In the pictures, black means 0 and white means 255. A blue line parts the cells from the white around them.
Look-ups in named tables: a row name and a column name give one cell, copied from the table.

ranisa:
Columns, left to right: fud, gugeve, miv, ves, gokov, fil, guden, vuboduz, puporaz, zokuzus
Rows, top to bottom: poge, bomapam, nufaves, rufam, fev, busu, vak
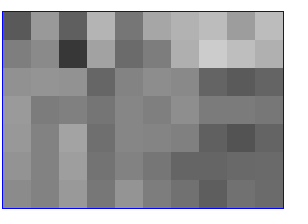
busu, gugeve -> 130
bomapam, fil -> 125
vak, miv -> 153
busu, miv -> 158
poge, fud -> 89
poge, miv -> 95
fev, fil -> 132
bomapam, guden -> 175
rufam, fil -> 127
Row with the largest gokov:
vak

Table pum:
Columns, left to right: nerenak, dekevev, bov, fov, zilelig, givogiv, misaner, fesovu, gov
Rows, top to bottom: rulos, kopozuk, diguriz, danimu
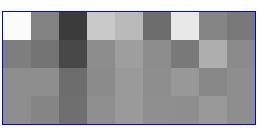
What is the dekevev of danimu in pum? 133
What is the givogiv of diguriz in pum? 142
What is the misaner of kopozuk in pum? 121
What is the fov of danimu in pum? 143
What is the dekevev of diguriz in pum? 142
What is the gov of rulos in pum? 121
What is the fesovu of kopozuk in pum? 174
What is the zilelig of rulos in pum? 185
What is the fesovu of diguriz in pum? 135
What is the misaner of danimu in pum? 142
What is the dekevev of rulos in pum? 130

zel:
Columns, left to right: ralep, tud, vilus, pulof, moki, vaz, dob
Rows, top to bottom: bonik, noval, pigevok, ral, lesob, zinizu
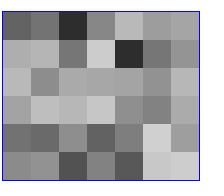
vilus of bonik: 45
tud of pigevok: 141
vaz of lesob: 208
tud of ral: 190
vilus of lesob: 142
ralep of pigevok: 185
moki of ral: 143
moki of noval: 45
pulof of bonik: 135
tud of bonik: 115
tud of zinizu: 146
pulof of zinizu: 130
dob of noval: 148
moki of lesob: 126
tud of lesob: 106
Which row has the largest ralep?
pigevok

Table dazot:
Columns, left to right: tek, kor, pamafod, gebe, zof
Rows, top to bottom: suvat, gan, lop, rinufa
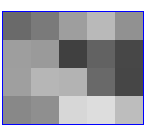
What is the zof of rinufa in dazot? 189
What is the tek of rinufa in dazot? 136
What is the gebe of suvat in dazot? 185
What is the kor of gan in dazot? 154
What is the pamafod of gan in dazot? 64
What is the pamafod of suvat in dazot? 158
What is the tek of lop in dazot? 159
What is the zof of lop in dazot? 70
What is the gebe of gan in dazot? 98
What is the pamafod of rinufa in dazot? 215
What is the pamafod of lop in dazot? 179
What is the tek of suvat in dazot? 106
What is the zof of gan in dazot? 71
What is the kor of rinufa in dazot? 143
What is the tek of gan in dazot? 158
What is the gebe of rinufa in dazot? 221
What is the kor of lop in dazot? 182
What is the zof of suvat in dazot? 145
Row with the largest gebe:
rinufa

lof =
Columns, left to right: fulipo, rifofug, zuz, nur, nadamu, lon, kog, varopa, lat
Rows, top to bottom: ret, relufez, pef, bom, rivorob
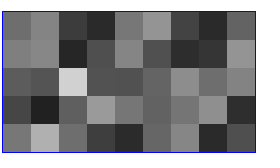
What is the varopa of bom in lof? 143
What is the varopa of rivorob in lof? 42
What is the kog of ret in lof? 67
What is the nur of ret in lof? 42
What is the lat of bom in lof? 46
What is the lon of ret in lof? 148
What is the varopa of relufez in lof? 53
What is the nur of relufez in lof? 79
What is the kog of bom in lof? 117
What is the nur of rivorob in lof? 62
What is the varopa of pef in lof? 110

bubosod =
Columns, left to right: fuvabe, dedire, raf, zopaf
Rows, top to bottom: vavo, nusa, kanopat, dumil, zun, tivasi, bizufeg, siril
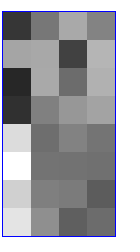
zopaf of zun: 116
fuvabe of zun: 220
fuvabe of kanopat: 39
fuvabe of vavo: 54
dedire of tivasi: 115
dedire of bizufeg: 127

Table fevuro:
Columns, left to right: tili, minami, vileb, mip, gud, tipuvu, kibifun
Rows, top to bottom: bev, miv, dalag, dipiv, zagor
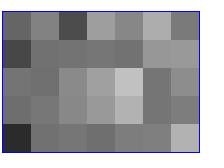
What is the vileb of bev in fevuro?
76
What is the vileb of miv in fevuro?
115
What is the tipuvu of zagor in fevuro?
127
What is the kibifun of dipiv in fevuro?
125
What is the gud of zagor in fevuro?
125
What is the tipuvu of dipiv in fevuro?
117
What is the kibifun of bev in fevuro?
122
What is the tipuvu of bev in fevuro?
173
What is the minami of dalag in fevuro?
112
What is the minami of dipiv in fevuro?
119
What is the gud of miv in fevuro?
114
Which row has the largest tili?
dalag

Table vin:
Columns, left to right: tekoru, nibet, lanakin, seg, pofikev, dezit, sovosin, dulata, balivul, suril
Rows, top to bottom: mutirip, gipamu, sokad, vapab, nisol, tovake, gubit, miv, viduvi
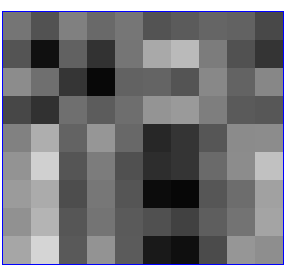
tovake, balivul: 140
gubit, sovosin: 7
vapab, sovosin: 154
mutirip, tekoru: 117
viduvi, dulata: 75
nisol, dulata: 86
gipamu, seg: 50
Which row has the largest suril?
tovake

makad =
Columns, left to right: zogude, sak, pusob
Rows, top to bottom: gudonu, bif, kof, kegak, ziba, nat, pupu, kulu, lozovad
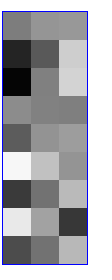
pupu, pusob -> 186
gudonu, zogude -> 125
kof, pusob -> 211
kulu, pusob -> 55
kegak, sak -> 129
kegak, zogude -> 140
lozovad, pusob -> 184
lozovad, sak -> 114
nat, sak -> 193
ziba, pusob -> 157
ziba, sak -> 147
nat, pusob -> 148
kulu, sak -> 162

